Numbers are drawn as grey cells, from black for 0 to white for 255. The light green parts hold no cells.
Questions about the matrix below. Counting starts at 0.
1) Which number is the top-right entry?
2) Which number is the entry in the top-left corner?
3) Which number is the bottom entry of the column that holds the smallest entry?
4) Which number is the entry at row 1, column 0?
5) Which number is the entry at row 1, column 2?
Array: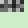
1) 44
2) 196
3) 82
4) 56
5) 82
